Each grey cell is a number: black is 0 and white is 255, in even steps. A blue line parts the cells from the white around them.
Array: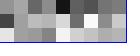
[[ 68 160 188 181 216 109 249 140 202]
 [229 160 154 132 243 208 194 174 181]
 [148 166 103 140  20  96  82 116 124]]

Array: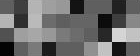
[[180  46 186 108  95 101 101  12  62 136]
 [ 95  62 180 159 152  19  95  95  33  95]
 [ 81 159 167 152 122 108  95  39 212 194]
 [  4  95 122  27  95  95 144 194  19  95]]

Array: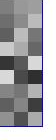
[[ 53  89 216]
 [110 139 187]
 [133 118 179]
 [145  81 171]
 [126 152 158]
 [ 95 187 118]
 [201 171 103]
 [ 95 133  61]
 [216  74  47]]

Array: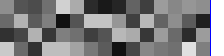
[[ 49  70 178  55 127 112  63  84 184 171  55 156 106  43 156]
 [106 178  91 127  17  84 196 196 150  63 184  99 142  91  31]
 [142  84  76 112 209 171  43  25  37  99  63 156 135 150 142]
 [202 106  49 190 190 163 120  91  17  70 135 120 112 224 127]]

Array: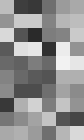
[[ 90 223 230  49 236 147]
 [ 56 176 210 125 196 147]
 [147 202 202 131 182 189]
 [118 139 163 196  84  70]
 [169 176 155 111 182 217]
 [105  97 125 105 242 230]
 [131 105  90  84 176 176]
 [139  77  77 111 163 139]
 [189  62  56 111 155 169]
 [217  84  42 125 131 202]]

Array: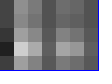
[[ 32 206 171  95 165 151  95]
 [ 54 159 136  88 130 115  88]
 [ 62 159 130  88 122 109  88]
 [ 68 143 122  82 109 102  82]
 [ 68 136 115  82 102  95  82]]

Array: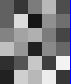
[[ 47  84 199  62 243]
 [ 33 207 184 236  54]
 [131 163 176 124  69]
 [ 97  54 124 184  77]
 [192 150  33 138 103]
 [ 97 220  21 144 111]]
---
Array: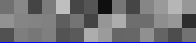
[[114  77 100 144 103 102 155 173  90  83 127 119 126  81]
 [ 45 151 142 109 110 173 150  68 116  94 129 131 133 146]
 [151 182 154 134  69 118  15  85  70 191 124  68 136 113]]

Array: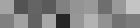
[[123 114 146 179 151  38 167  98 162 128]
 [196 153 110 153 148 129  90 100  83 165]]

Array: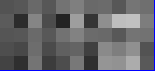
[[ 89 172 146 149  47 120  77  60 116  47  67]
 [ 83 144 126 138  64 100  96  75 109  72  78]
 [114 116  88 105 107 130 114  88 106  87  85]
 [125 193 190 143  53 158  35  76 133  44  91]
 [111 117  87 107 105 127 115  87 105  87  83]]

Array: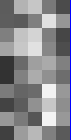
[[ 90 128 184 156  64]
 [152 243  86 122 152]
 [142 199 145  92  67]
 [152 242 107 101 123]
 [109 144 172 129  50]
 [128 170 159 106  51]
 [ 77 135 225 199 164]
 [ 70 126 212 195 127]
 [150 225 127  90  93]
 [ 75 121 198 179  92]]

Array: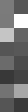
[[ 58  85]
 [167 115]
 [ 67  56]
 [ 75 107]
 [ 88  85]
 [100 197]
 [253 122]
 [ 86 123]]

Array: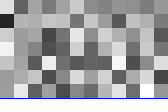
[[151 255 110 227 182 107 135  76 158  96 233 157]
 [ 70 216 171  96 209 160 218 136  79 197 172 156]
 [221 139  79 245  96 100  89 112 238  90 163 196]
 [117 202 114 218 177 100 208  99  79 132 156 242]
 [ 88 195 143 176 208 142 230 116  71 166 156 205]
 [123 176 192  89 156 198 117 192 197 174 180  35]
 [152 125 143 148 130 139 202 162 122 164  98 223]]
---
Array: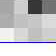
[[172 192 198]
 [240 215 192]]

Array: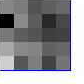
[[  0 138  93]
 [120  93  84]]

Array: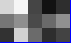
[[118 143  74]
 [ 50 210 107]]

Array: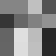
[[ 54 103 129]
 [100 223 188]]

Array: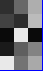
[[ 66  45 187]
 [ 10 232  10]]

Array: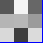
[[181 183 155]
 [217  62 219]]
